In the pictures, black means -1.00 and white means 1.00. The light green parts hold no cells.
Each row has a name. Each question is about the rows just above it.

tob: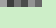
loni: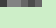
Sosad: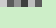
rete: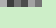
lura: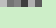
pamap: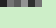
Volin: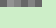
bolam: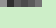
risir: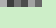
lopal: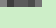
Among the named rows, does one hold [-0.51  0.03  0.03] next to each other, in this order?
yes
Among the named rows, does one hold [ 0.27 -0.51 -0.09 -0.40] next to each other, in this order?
yes
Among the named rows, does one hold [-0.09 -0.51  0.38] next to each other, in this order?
no
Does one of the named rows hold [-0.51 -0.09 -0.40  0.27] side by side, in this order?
yes
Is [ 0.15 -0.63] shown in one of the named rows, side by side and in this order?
yes

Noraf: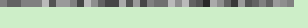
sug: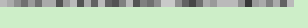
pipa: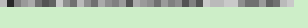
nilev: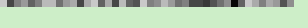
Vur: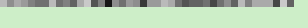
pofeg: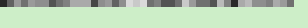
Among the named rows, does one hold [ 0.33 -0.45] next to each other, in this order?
yes
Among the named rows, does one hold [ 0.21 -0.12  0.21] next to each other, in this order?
yes
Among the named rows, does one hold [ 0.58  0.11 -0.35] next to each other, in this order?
no
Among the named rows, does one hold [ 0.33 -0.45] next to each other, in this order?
yes

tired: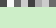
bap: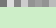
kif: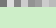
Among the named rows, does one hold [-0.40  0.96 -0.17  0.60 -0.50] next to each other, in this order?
yes
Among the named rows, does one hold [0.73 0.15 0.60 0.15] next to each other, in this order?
no
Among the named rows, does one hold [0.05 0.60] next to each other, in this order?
yes
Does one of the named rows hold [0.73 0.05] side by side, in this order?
yes
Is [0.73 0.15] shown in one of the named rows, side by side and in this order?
no

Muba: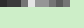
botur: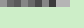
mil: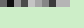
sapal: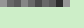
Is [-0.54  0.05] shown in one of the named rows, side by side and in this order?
no
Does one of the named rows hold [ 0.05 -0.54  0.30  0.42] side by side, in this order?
no
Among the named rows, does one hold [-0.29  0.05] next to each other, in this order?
yes
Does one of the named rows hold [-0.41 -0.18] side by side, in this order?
yes
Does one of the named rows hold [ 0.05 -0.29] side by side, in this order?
no
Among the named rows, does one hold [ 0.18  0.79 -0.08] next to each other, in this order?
no
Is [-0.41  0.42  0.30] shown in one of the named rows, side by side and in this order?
no

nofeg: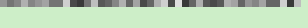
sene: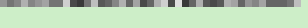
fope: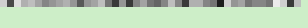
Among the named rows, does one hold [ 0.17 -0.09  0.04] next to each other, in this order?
yes
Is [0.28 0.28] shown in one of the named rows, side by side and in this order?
no
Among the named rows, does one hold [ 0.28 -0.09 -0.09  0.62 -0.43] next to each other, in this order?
yes

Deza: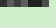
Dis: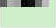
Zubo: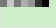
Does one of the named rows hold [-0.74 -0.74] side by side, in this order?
yes
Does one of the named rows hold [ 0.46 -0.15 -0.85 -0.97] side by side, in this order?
no
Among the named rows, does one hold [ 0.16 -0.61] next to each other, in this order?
yes
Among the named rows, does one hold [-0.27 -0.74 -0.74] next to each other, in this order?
yes
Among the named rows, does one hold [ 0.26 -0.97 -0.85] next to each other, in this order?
yes

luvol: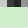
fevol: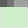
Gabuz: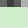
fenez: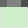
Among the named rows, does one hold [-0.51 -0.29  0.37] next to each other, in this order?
yes
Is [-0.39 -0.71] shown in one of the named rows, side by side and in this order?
no
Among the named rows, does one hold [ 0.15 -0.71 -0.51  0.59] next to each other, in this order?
no
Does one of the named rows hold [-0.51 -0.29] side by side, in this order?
yes
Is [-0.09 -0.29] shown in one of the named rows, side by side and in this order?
no
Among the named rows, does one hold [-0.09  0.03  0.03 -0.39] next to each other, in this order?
no

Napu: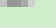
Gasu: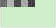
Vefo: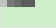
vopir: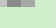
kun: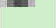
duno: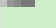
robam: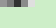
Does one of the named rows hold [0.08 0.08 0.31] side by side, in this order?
yes
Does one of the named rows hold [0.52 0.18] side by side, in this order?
yes
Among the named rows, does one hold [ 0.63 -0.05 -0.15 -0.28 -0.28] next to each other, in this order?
no
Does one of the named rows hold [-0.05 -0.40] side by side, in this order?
yes
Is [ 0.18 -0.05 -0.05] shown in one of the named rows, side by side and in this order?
no

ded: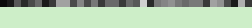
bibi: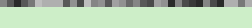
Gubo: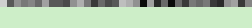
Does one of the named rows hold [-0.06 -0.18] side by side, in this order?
yes
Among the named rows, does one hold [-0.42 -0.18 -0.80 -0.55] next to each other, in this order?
yes
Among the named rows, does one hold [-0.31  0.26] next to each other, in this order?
yes
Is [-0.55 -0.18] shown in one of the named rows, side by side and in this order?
yes

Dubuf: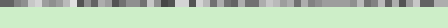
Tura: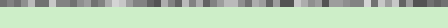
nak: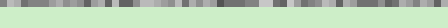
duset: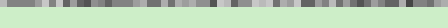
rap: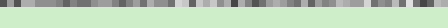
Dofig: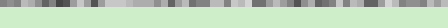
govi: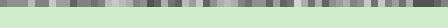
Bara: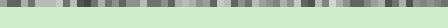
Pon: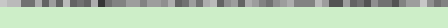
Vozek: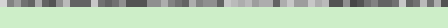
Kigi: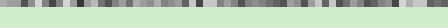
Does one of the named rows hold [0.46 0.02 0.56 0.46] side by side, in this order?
yes
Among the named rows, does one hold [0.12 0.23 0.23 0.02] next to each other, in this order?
yes
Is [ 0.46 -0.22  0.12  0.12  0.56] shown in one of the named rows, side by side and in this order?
yes
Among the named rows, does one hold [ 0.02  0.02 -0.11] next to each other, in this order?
yes
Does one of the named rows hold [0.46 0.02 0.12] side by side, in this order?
yes
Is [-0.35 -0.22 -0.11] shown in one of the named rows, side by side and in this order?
no

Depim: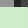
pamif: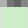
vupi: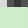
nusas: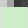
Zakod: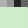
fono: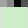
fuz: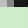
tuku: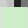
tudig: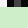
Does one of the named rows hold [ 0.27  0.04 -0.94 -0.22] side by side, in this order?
no
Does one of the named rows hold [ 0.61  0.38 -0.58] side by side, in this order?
no
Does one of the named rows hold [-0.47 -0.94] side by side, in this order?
yes
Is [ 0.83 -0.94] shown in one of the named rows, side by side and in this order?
no
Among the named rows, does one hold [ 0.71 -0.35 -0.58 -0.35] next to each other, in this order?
yes
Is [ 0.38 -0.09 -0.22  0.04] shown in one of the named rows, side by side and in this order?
yes

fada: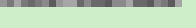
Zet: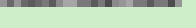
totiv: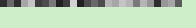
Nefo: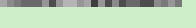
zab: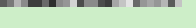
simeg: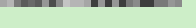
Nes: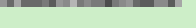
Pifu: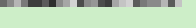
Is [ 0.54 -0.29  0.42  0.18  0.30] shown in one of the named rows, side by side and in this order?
no
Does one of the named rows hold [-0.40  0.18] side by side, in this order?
yes
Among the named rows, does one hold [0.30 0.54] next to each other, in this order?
yes
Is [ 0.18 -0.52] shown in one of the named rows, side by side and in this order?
yes

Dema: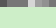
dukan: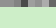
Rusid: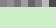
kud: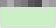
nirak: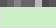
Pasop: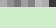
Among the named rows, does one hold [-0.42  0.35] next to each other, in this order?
yes
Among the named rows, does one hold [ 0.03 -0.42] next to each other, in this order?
yes
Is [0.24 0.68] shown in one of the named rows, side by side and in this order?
no
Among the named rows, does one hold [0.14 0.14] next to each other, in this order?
yes
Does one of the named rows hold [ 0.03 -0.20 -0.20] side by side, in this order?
yes
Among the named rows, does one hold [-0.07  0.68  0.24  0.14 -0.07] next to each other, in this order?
yes

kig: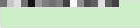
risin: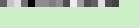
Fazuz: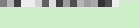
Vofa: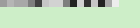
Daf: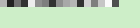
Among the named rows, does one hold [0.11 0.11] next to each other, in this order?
yes
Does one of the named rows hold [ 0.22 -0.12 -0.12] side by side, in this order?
no
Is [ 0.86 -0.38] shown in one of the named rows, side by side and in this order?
no

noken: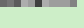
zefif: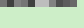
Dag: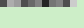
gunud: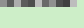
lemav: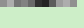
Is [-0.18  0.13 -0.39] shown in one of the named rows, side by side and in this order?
yes
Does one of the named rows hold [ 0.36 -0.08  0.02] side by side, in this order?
yes
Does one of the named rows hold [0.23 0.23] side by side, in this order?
yes
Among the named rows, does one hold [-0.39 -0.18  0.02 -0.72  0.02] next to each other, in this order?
no
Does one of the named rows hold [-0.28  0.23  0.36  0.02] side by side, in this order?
no
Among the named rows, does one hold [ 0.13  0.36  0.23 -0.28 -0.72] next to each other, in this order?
no
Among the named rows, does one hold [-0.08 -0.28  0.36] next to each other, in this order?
yes

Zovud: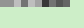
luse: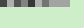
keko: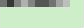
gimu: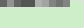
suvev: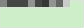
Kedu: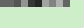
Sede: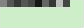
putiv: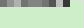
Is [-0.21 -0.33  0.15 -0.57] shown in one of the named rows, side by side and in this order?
yes
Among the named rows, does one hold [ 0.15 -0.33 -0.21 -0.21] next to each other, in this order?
no
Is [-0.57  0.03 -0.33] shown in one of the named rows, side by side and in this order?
no

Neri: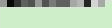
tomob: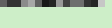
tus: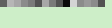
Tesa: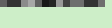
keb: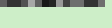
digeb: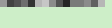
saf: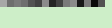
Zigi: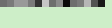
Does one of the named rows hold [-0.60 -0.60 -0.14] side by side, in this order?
yes
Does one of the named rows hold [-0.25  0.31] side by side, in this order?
yes
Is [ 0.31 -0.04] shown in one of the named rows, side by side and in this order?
yes
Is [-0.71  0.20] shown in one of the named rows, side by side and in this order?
yes
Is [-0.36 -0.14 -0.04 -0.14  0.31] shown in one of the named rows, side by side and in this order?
no

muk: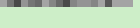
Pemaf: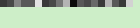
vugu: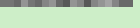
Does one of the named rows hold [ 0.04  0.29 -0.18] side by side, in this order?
no
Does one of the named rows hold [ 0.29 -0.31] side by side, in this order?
yes
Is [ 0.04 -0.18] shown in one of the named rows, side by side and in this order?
yes
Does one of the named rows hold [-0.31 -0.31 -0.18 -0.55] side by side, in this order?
no
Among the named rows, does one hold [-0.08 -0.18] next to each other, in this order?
yes
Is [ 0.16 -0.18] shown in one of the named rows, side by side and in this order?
yes

